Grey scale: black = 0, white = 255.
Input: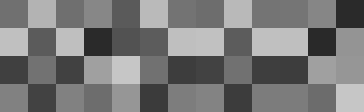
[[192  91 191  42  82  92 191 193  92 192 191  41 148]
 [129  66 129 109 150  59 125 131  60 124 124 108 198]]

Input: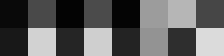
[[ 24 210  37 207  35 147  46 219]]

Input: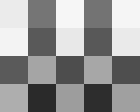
[[243  89 232  88 234]
 [174  42 157  45 160]]

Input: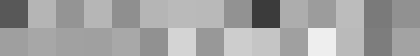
[[159 167 161 160 168 145 212 152 205 197 160 238 186 125 163]]

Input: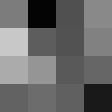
[[200  93  82 129]
 [ 98 108  96  25]]

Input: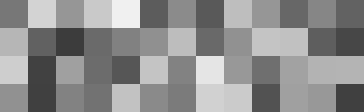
[[182  97  60 106 129 144 189 105 145 196 193  94  71]
 [145  64 130 114 194 138 123 209 203  82 160 152  64]]

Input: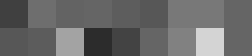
[[ 87  92 163  44  67 101 129 212 101]]
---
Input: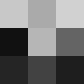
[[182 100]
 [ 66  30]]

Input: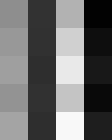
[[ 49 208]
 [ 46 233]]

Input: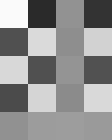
[[218 142]
 [ 80 148]]

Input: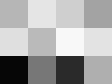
[[186 248]
 [119  42]]

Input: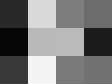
[[185 186]
 [244 121]]

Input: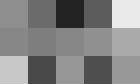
[[126 134]
 [ 72 151]]
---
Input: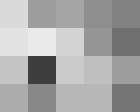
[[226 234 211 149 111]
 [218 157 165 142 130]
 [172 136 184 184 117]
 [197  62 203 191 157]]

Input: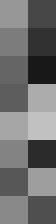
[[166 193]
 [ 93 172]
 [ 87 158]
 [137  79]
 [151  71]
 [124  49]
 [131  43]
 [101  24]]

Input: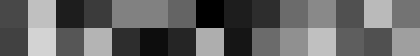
[[ 65 211  86 180  45  13  37 174  21 107 144 192  94  80 159]
 [ 72 192  29  59 129 129 100   0  29  45 107 137  80 186 115]]

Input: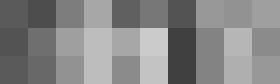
[[ 83 111 159 189 167 203  64 131 182 139]
 [ 90 104 146 189 139 195  64 131 175 152]
 [ 90  77 125 167  96 119  83 152 146 159]]

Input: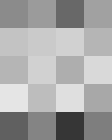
[[181 209 174 217]
 [195 202 209 181]
 [229 189 223 168]
 [139 155 104 161]
 [ 96 132  54 126]]

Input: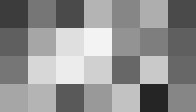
[[118 215 236 208 103 201 103]
 [166 180  89 153 194  37 134]
 [ 95 166 223 243 147 126  95]
 [ 60 118  74 180 134 174  74]]

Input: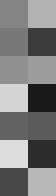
[[ 72 184]
 [132 178]
 [144 156]
 [ 99  92]
 [120  59]
 [220  44]
 [212  25]]
